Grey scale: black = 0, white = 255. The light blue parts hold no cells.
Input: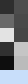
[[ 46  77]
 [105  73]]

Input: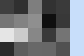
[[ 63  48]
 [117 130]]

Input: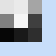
[[227 234]
 [128 245]]

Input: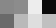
[[136 140]
 [106 185]]

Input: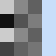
[[200 136]
 [ 17  83]]

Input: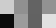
[[205 144]
 [ 11 156]]

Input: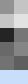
[[146 196]
 [197 226]]
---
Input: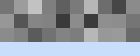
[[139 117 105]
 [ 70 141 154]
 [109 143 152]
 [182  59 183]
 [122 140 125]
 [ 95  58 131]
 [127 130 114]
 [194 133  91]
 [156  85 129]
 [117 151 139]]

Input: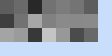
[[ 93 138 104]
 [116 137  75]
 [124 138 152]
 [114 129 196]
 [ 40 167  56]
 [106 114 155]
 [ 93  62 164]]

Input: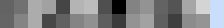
[[212 148]
 [166 140]
 [ 84  62]
 [ 99  95]
 [147 162]
 [131 147]
 [  0  59]
 [ 79  94]
 [188 145]
 [180 132]
 [ 69  97]
 [161  71]
 [172 172]
 [113 132]
 [ 99 101]]

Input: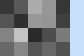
[[ 54  64 123  81]
 [150 148  76 103]
 [172 152  42  84]
 [ 88  48 195 135]
 [ 55  84 131 104]]

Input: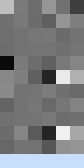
[[ 62 127 115 116 133 176 105 131 112 167 148]
 [113 148 106 112 120 234 112 118 109 240 144]
 [150  96 119 116  96  36 124 105 120  36  86]
 [109 108 118 116 109  96 116 118 116  90 114]
 [122 121 114 115 122 127 115 114 115 133 115]
 [190 112 111 110  10 136 138 100 113 108 103]]

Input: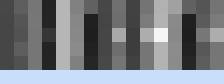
[[116 123 173 118 118]
 [ 85  91 119  87  93]
 [ 97  32  30  33  38]
 [161 138 136 140 139]
 [177 179 245 179 179]
 [116 123 173 118 118]
 [ 66  65  61  61  65]
 [112 110 169 110 117]
 [ 71  69  70  69  72]
 [ 97  32  30  33  38]
 [129 135 136 139 128]
 [182 182 182 181 181]
 [ 35  36  54  35  36]
 [118 119 118 118 118]
 [ 94  85  82  94  81]
 [ 72  70  70  70  70]]

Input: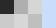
[[213 191]
 [175 215]
 [ 41 203]]

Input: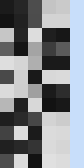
[[202 211  23  91  26 218  45  24 204 217 213 220]
 [196 211  31  61  26 216  27  18 211 219 218 224]
 [ 77  76 221 164 175  25 160 216  71  27  52  18]
 [ 38  33  36  20 213 207 206  32  42 221  40 219]
 [ 27  19 198  94 222  73 219 183  30  66  32  77]]

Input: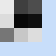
[[ 77  15 221]
 [ 63   8 199]
 [234 220 118]]
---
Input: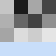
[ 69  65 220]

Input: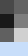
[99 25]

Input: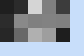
[ 60 130 176]

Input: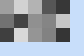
[ 55 133 149]

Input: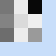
[  8 218 109]

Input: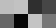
[ 70 196]
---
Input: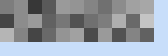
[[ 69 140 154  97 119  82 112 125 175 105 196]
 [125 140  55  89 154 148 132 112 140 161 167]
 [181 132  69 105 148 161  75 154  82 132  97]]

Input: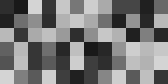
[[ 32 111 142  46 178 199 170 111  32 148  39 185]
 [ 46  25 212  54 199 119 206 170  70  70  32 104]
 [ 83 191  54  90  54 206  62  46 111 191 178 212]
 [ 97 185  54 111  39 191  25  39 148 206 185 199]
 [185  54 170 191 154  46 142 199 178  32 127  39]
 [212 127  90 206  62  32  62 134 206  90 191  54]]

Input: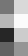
[[ 38 204]
 [ 98 149]
 [118 217]
 [183 251]]

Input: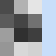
[[ 75 178 229]
 [ 91  69 113]
 [150 216 210]
 [158  48  62]]

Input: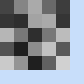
[[ 53  46 163 170  53]
 [ 68 133 170 105  61]
 [ 82  31 141 194  89]
 [182 120  46 120 188]
 [202 148  31  97 209]]

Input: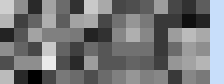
[[ 35  86 163 128 128 121  35  49 135 175 135  57 157 187 169]
 [ 78 142 142 235  78  41 157  86  86 100  93  64 150 163 181]
 [142 100  71 201 100  64 107  86 113 113 113  57 107 157 142]
 [181  64 100 175  93 163 169  71 113 150 121  57  57  15  35]
 [187  41   0  71 121 107  78 107 128 150 128 135  57 135 121]
 [207 142  41 163 107  49 201 169  71  78  93 157  71  49  93]]

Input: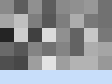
[[ 36 205  64 219 144  99 199 120]
 [ 79  71 158 227 158 179 179 152]
 [106  87 132 113 132  99 173 165]
 [138  93 144  93 138 144 152 113]
 [165 192 126  87 126 173 120 113]]

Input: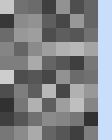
[[ 49 119 177  94 158 191 133]
 [ 56 139 146  94  71 152 101]
 [ 63  86 113 139 133 119  49]
 [ 78 126  94 184  71 177 152]
 [107 152 158  78  94  86 113]
 [119 139 170 101  86  63 126]
 [126 126 170 101  86  63 119]
 [133 101 139 158 177 184 164]
 [199 113 107  63 146  78 101]
 [205  78  86  71 146 107 113]]
